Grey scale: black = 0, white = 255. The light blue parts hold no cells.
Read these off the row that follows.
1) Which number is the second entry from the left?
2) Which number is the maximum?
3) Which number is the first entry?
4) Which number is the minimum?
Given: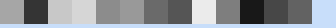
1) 52
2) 235
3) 166
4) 24

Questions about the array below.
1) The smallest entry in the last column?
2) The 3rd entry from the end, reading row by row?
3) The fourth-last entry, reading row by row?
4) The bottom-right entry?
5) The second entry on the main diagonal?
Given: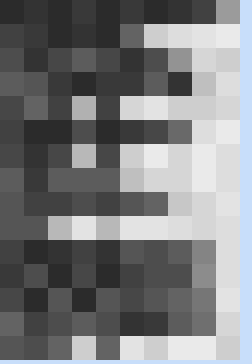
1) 155
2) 234
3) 206
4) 206
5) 57

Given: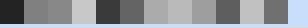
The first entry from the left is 35
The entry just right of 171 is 186
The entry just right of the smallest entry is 128

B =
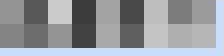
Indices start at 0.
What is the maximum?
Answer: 203
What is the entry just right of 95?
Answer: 196
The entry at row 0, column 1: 88
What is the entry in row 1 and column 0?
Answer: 132
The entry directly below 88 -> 109

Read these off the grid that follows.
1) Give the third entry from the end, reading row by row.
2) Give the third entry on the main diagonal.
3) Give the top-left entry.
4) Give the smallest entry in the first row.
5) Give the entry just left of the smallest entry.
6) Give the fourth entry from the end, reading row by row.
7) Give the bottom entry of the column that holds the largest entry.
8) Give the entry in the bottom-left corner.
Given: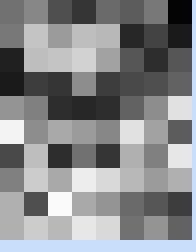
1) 113
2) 196
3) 113
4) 4
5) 120
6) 217
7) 184
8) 176

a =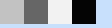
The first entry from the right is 5
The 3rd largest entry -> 101

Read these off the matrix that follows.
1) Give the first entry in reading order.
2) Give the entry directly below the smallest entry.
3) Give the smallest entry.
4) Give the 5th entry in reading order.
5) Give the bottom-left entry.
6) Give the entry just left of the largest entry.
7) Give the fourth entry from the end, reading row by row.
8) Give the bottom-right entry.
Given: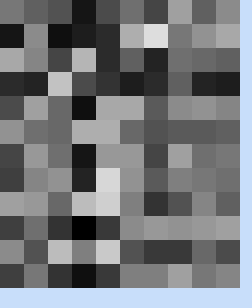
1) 119
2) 127
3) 0
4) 75
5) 63
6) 174
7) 127
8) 133

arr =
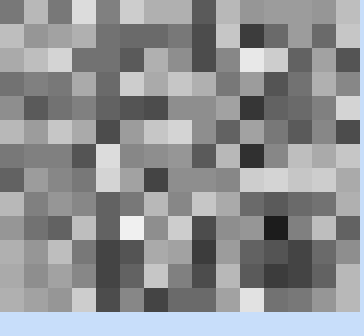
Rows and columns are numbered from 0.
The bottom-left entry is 176
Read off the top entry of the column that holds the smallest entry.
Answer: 156
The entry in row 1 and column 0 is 190
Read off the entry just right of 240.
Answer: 142
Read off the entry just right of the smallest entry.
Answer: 128
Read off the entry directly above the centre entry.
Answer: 212
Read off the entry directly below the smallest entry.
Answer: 84
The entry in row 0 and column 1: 184
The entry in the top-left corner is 120
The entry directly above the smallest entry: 90
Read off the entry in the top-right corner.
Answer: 190
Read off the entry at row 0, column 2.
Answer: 120
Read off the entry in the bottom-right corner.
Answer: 184
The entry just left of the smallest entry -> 150
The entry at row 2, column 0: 170
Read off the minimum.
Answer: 28
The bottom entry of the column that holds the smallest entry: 114
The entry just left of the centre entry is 142
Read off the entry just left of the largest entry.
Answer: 98
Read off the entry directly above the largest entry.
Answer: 120

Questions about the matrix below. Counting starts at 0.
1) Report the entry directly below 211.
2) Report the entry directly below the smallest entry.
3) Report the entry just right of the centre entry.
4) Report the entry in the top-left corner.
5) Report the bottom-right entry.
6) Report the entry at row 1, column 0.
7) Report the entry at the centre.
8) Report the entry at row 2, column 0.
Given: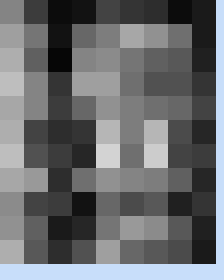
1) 145
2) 52
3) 125
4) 132
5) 26
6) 159
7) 182
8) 174

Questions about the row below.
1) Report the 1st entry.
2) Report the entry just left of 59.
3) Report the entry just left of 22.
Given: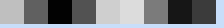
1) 191
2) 22
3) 123

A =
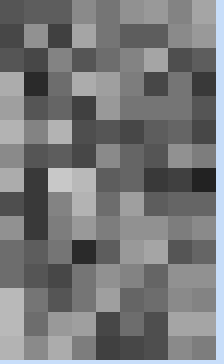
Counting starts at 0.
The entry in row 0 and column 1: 93
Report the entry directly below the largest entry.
131
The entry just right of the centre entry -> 101
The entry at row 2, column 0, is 85
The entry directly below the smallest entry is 101
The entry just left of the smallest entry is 64
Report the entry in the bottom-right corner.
125
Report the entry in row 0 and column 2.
93
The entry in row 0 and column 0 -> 85
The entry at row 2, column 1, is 71
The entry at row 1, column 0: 71
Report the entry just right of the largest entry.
185
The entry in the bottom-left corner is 179
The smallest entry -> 34
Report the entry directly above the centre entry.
138
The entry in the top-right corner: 165
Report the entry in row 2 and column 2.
131
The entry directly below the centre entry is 109
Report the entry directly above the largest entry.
93
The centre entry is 93

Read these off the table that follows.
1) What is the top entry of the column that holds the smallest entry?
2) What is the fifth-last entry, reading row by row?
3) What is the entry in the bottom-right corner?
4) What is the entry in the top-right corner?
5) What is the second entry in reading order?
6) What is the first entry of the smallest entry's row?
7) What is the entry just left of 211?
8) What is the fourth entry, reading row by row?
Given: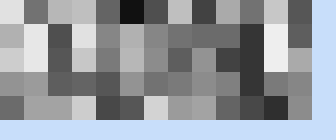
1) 17
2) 163
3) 140
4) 86
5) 114
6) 225
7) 86
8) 191

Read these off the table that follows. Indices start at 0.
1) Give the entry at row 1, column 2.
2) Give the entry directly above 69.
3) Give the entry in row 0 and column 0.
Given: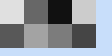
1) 124
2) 204
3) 224
